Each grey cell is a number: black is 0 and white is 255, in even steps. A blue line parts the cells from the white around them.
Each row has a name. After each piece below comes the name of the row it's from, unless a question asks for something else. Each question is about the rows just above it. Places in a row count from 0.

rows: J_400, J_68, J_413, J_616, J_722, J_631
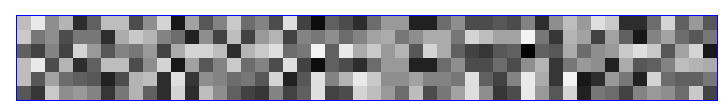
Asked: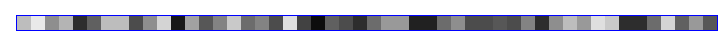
J_400
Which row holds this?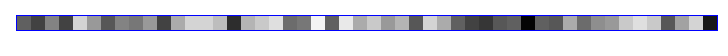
J_413
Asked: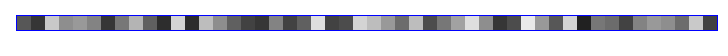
J_631

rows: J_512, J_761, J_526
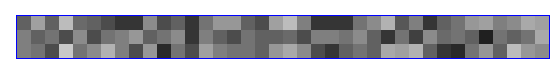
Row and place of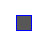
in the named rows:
J_512, 27
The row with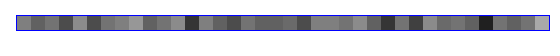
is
J_761
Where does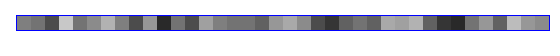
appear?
J_526
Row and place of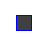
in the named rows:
J_761, 28

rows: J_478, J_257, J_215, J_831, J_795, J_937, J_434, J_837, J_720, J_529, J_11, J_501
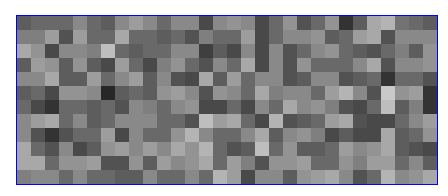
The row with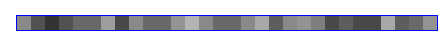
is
J_720
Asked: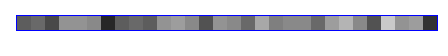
J_937
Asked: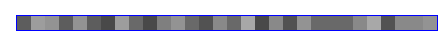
J_831
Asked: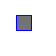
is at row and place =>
J_478, 27
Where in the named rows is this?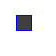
J_215, 13

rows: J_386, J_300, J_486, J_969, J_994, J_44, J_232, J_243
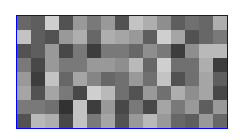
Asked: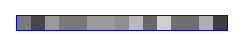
J_969
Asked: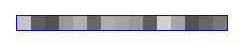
J_300
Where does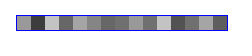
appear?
J_994
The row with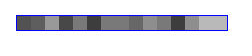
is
J_486
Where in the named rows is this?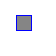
J_994, 5

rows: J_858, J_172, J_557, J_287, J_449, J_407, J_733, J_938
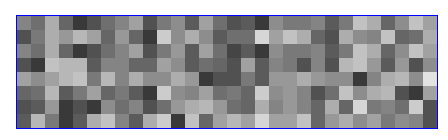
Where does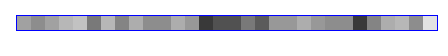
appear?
J_449
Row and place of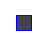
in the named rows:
J_557, 15

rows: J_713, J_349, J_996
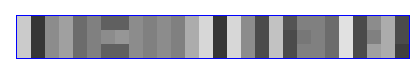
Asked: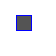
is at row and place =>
J_713, 19
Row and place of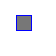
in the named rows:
J_349, 20
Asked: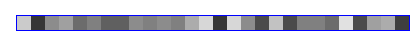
J_996

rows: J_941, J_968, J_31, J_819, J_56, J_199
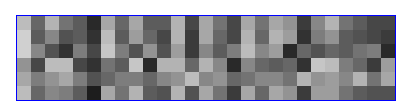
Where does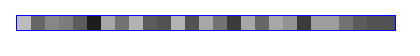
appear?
J_199
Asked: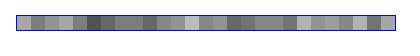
J_56
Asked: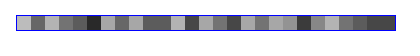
J_941
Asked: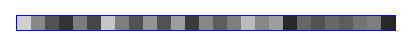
J_31
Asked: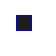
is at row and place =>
J_199, 5

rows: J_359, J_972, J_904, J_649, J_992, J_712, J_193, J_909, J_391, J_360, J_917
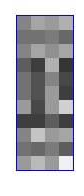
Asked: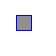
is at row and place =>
J_904, 2
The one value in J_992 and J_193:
[72]
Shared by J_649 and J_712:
[62]
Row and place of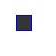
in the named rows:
J_649, 3

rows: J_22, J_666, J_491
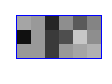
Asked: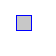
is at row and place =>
J_666, 4
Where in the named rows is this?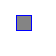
J_22, 5
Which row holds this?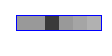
J_491
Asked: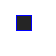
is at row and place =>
J_22, 2
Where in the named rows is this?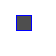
J_666, 3
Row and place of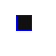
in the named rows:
J_666, 0
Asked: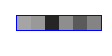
J_22

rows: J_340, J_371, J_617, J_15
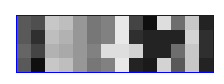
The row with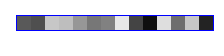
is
J_340
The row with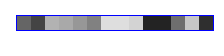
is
J_617
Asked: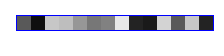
J_15
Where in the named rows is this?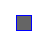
J_617, 0
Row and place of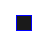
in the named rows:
J_15, 9

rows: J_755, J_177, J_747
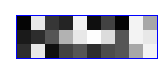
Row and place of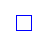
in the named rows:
J_177, 5
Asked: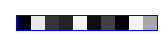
J_755
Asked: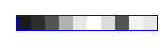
J_177
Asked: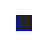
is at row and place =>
J_755, 3

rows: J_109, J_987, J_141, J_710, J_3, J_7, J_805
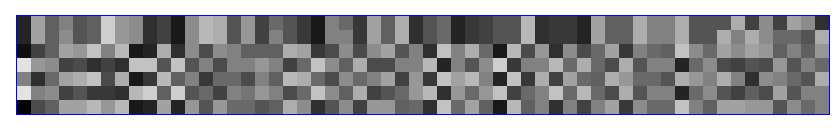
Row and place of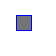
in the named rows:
J_7, 16
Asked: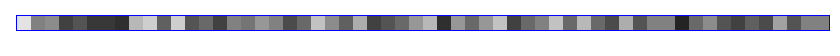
J_7

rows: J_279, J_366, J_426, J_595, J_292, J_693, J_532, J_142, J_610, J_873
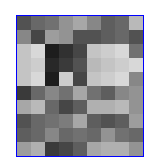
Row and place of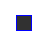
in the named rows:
J_426, 3
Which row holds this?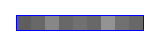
J_610
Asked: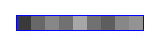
J_693
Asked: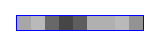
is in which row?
J_532
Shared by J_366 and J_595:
[82]
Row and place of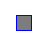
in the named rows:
J_142, 3

